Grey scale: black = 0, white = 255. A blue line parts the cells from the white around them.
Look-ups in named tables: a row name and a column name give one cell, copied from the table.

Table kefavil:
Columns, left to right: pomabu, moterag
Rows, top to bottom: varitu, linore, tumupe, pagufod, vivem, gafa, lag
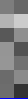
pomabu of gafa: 107
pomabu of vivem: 150
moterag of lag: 51
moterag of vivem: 113
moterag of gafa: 138
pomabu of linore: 179
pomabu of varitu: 125
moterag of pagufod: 82
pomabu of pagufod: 149
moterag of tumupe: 143
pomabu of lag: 109
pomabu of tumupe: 88

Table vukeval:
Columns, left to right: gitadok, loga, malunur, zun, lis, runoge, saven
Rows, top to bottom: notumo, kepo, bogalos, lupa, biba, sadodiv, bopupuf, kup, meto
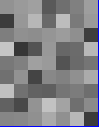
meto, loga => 136
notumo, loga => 154
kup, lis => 163
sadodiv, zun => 136
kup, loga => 73
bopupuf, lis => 117
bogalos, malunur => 141
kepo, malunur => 183
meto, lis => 144
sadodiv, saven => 171
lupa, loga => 54
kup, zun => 194
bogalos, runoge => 143
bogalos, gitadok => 126
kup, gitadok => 97
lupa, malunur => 83
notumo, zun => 89
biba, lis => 83
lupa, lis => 103

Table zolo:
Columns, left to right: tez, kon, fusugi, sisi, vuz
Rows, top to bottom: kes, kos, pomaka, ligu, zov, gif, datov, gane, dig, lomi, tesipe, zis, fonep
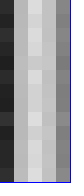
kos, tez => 35
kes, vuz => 134
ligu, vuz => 130
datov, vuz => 126
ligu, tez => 38
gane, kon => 185
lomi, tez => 33
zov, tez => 31
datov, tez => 34
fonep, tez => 47
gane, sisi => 196
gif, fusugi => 218
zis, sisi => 195
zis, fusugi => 215
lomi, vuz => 127

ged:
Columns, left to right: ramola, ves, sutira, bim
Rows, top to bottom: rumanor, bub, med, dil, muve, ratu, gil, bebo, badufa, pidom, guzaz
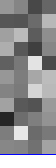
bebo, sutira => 83
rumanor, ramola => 151
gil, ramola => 131
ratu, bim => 188
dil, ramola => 174
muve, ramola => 96
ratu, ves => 125
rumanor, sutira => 72
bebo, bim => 154
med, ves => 187
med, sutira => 92
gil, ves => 122
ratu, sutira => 167
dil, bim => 134
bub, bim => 184
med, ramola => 160

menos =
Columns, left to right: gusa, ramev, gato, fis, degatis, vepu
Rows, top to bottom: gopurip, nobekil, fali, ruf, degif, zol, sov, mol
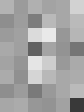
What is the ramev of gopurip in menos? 155
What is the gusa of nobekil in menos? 142
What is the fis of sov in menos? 153
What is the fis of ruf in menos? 164
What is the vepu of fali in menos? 182
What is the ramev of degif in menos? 149
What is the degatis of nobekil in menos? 167
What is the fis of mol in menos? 147
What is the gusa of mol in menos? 167
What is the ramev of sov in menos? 156
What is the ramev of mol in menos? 171
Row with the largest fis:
fali

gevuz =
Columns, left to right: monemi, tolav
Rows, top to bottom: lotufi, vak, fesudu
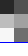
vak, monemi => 189
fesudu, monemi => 247
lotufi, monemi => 40
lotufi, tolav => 81
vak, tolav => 161
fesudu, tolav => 110

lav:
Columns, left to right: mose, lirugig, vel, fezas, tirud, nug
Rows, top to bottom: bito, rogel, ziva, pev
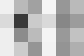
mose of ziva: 238
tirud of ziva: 153
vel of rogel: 203
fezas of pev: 242
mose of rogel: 218
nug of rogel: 156
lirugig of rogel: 57
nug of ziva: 194
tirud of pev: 148
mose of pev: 238
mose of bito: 240
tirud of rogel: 135
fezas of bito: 245
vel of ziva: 187
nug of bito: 186
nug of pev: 175
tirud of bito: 151
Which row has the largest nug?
ziva

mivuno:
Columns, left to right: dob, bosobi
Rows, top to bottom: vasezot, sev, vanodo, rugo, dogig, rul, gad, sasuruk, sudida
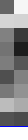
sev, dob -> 213
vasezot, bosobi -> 246
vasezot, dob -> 101
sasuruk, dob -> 188
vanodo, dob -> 129
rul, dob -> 79
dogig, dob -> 125
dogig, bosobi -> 86
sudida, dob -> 82
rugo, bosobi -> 29
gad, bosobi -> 146
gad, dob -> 120
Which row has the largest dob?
sev

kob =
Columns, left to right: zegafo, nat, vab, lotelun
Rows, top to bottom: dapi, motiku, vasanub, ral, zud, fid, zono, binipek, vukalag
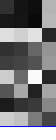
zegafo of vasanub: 222
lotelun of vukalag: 67
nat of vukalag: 193
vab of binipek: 58
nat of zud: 68
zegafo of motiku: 24
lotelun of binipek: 135
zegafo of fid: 204
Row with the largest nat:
vasanub

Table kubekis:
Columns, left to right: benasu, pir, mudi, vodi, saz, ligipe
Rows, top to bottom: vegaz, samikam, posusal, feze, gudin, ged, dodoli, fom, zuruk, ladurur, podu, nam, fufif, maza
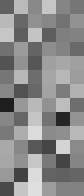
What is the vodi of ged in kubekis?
166
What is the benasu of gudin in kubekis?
83
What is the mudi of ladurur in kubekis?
219
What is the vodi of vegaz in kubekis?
198
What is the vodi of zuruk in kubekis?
115
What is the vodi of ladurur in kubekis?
139
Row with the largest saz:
podu

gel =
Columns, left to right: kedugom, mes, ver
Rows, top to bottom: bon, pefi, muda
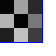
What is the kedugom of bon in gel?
5
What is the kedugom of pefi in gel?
179
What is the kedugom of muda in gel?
30
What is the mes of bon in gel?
161
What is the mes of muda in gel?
193
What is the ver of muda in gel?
61
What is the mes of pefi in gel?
4
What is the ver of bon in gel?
41
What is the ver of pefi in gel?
121
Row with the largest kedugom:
pefi

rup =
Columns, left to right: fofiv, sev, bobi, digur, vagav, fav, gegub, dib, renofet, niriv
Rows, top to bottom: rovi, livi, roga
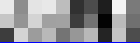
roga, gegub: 184
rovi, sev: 141
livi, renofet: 187
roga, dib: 36
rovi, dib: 30
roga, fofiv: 61
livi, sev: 148
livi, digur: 161
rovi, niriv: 122
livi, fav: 60
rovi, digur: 232
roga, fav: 151
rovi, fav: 49
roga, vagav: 116
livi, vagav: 162
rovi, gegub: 76
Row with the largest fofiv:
rovi

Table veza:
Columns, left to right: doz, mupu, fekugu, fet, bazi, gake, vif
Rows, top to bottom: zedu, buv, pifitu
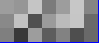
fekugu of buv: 80
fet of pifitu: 93
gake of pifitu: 78
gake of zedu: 199
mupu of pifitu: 57
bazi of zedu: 157
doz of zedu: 157
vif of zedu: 133
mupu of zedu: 150
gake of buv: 198
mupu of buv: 194
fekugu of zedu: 197
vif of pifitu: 105

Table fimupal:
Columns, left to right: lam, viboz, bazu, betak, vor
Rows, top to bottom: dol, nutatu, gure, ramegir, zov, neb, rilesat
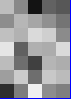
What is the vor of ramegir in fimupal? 218
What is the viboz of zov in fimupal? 110
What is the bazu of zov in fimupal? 64
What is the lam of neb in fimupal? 158
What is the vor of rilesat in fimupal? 127
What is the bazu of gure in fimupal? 218
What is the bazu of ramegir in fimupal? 176
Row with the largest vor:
ramegir

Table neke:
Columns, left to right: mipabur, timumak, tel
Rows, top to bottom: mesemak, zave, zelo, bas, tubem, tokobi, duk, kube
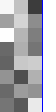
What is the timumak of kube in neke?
89
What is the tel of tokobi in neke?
177
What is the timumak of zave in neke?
212
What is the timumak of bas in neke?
175
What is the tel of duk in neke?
146
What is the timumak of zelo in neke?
181
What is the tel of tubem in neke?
205
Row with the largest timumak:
zave

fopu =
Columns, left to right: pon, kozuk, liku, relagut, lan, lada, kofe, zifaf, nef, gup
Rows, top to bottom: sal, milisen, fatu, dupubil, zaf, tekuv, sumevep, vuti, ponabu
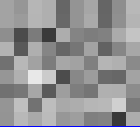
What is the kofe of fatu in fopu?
125
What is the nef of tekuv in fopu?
103
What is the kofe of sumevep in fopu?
117
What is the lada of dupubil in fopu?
118
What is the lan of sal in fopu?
102
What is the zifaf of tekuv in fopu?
106
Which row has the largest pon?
dupubil

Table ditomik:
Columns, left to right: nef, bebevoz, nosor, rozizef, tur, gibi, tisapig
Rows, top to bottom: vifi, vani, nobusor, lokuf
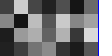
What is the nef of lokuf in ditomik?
33
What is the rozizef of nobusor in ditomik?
98
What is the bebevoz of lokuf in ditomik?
62
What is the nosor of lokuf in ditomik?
116
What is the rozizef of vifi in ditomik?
33
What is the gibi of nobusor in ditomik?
55
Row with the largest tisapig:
nobusor

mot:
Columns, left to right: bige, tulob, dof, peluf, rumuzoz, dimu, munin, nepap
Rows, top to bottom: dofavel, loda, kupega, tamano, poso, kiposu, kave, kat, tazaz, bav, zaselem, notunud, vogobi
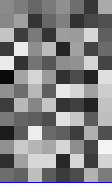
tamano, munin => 67
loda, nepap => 80
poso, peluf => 86
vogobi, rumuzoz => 59
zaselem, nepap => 244
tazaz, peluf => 77
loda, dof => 52
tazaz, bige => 121
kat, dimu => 63
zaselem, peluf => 167
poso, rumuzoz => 142
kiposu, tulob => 164
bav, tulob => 91
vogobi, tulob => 98
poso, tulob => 50
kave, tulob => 109

